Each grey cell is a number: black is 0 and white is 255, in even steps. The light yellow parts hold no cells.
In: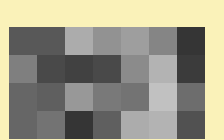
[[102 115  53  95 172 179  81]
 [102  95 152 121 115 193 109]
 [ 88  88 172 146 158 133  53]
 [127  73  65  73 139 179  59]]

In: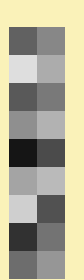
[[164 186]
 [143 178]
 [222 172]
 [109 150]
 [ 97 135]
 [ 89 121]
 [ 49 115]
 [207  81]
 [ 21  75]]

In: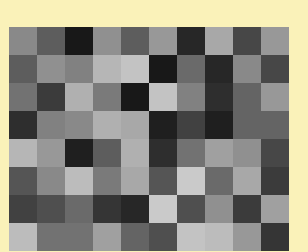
[[182 152  31  93 176  46 114 160 144  71]
 [ 93 144 129 182 195  24 106  39 137  71]
 [ 85 137 188 122 168  85 202 106 168  59]
 [ 46 129 137 176 168  31  65  31 100 100]
 [188 114 114 160 100  79 195 188 152  53]
 [137  93  24 144  93 152  39 168  71 152]
 [ 65  79 106  53  39 202  79 144  59 160]
 [114  59 176 122  24 195 129  46 100 152]]

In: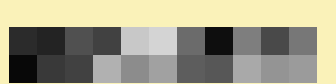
[[  8  57  65 177 140 161  93  87 169 148 155]
 [ 43  35  80  65 200 212 107  14 126  73 119]]

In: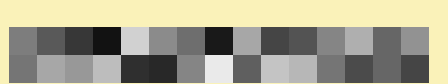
[[117 167 152 189  47  40 133 234  95 196 183 117  75 102  69]
 [125  89  55  18 209 139 110  25 167  69  83 133 175 102 146]]

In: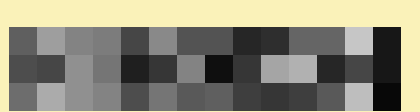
[[109 171 144 131  77 117  89  95  62  54  62  89 190   8]
 [ 95 158 131 124  70 137  83  83  38  46 101 101 198  23]
 [ 77  70 144 117  31  54 131  15  54 165 177  38  70  23]]

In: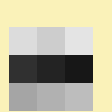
[[220 205 228]
 [165 177 189]
 [ 48  35  23]]

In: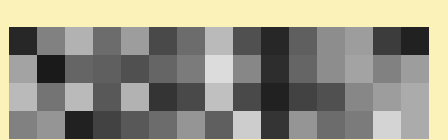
[[129 149  33  66  88 108 149  95 205  52 149 108 123 212 171]
 [ 39 129 178 108 157  73 108 186  80  39  95 141 157  60  33]
 [186 116 186  88 178  52  73 192  73  33  66  80 135 157 171]
 [163  26 101  95  80 101 123 220 135  45 101 141 163 129 157]]
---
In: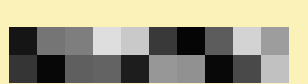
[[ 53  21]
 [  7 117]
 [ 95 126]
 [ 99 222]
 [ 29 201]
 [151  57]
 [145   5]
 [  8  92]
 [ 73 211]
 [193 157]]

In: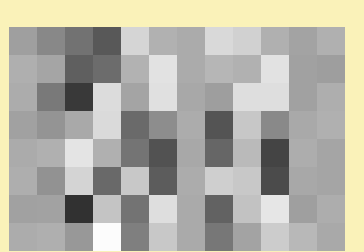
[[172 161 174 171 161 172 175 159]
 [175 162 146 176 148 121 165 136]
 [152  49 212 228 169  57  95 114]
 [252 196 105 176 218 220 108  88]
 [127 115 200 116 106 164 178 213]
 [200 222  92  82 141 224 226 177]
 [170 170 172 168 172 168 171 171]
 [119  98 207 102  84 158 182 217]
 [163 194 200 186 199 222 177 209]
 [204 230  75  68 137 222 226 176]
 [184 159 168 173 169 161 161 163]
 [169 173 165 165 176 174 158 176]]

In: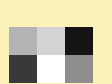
[[ 57 179]
 [255 211]
 [142  20]]

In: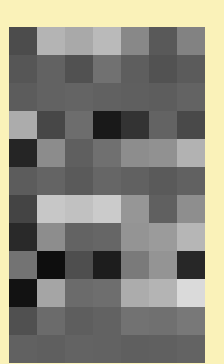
[[ 97  80  18 115  41  68  92  37 172  92  86  76]
 [ 95 107 165  14 141 199 100 140  71  98  98 180]
 [ 99  94 107  78  99 193  90  95 109 100  81 169]
 [ 98  98 110  29 102 203 102 112  25  97 113 186]
 [ 95 114 172 122 148 150  97 141  51  95  94 136]
 [ 96 112 180 148 155  96  90 145  99  93  82  89]
 [ 99 120 218  39 182 142  97 178  73  99  91 130]]

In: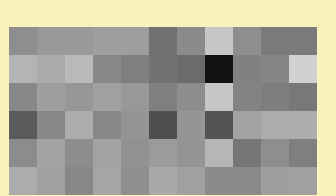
[[172 140  91 136 180 142]
 [160 164 136 159 171 152]
 [135 141 172 151 186 154]
 [165 162 135 160 136 159]
 [143 145 148 152 127 158]
 [169 155  79 127 114 114]
 [160 148 149 141 107 139]
 [139 182  84 198  19 198]
 [138 118 162 131 129 142]
 [159 142 172 126 133 123]
 [160 127 174 120 209 123]]

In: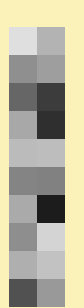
[[ 81 175 142 170 132 187 168 102 143 223]
 [153 194 212  28 129 189  47  60 158 179]]

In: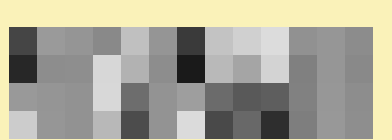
[[204 153  39  69]
 [150 149 141 154]
 [146 146 142 149]
 [184 216 215 137]
 [ 76 109 178 192]
 [147 147 141 149]
 [219 158  26  58]
 [ 73 107 185 195]
 [104  89 165 208]
 [ 46  94 211 220]
 [126 129 128 145]
 [152 151 150 150]
 [142 141 137 140]]

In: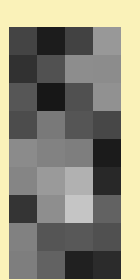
[[126 129  52 133 139  76  86  49  68]
 [ 98  85 142 154 130 121  23  81  28]
 [ 32  88 197 177 126  85  80 141  66]
 [ 43  80  98  40  27  71 145 140 152]]
